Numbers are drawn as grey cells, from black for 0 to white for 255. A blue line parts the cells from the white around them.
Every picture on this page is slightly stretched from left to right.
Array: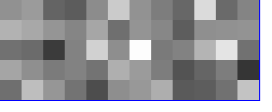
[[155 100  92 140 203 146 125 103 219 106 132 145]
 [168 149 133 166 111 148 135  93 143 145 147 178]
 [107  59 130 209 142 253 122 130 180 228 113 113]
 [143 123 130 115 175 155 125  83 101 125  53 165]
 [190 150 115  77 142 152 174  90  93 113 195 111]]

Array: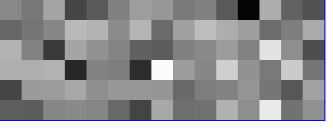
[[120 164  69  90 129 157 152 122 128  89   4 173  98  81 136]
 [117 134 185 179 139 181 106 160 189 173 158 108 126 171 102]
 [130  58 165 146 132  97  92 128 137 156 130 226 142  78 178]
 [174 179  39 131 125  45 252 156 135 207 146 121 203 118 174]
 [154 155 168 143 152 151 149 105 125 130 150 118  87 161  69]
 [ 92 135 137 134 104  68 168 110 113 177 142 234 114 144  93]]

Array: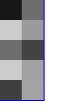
[[110  23]
 [155 204]
 [ 67 110]
 [162 204]
 [163  63]]

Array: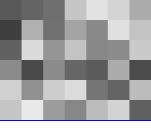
[[100 111 197 225 212 172  88]
 [176 113 164 138 224 195  62]
 [218 148 195 135 140 202  97]
 [ 73 140 102  91 171  75 139]
 [144 205 219 117 100 188 208]
 [233 157 135 188 211  96 197]]

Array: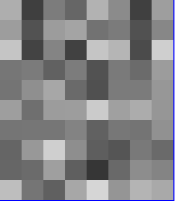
[[ 63 124 102 178 139  64 158 174]
 [ 82 156 164 114 123  81 135 157]
 [ 67 132  65 197 181  75 207 197]
 [123  97 124  82 122 107 156 118]
 [143 167 106  80 123 123 151 116]
 [111 156 157 203 160 172 150 158]
 [118 118 131  97 119 116 145 117]
 [152 207 142  94  85 121 106 101]
 [107 159  95  54 105 141 132 102]
 [117  96 167 214 149 180 169 190]]

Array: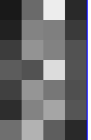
[[106 237  41  25]
 [131 127  58  33]
 [147 130  82  60]
 [ 82 220  83  92]
 [149 119  79  64]
 [131 165  85  45]
 [178  94  41 111]]

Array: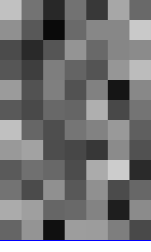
[[115  40 114  56 167 105 193]
 [ 88  10 106 135 135 201 144]
 [ 41  85 148 105 134 139  75]
 [ 62 126 100  84 150 188  86]
 [ 82 127  82 129  21 136 155]
 [ 73 104 101 175  72 116  89]
 [102  78 117 130 153  95 192]
 [162  77  71  55 139  81 153]
 [112 104  76 171 204  42  90]
 [ 75 144  88 144  75 103 115]
 [159 102 105 131  30 139 171]
 [148  16 157 156 126  73 101]]

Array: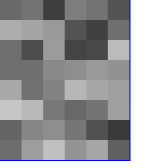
[[115  62 126 115  84 105]
 [165 153  83  65 112 172]
 [ 77 155  68  72 187 110]
 [112 137 142 153 146 111]
 [113 131 183 167 159 169]
 [185 120 104 116 160 198]
 [135 142 118  81  58 101]
 [157 192 148 167  96 109]]
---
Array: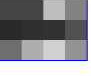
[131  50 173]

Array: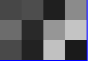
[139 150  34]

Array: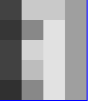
[159 226 212  65]

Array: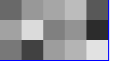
[ 88 147 157]

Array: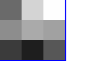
[254 170  59]

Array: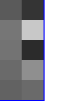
[ 52 118]

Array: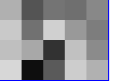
[136 153  50  14]

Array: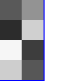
[147  44]
